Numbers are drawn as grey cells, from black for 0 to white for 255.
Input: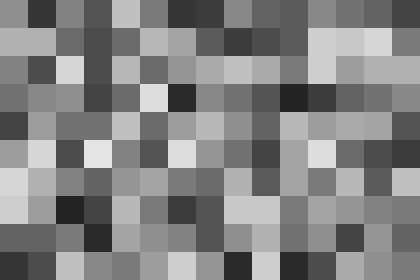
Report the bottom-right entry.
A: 122
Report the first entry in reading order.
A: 143
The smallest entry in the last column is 60
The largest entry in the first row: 192
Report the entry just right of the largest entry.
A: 130
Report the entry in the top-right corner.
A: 68
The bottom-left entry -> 54
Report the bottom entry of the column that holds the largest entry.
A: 136
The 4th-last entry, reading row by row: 76
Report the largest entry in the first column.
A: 214
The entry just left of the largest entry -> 76
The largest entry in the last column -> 192

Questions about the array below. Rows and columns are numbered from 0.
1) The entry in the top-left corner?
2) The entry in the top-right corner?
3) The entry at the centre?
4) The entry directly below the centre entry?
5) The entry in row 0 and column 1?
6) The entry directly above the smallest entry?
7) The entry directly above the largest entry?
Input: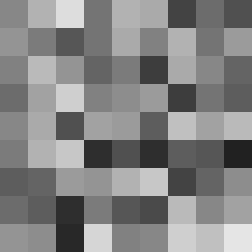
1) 135
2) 80
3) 155
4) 80
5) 178
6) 186
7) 162
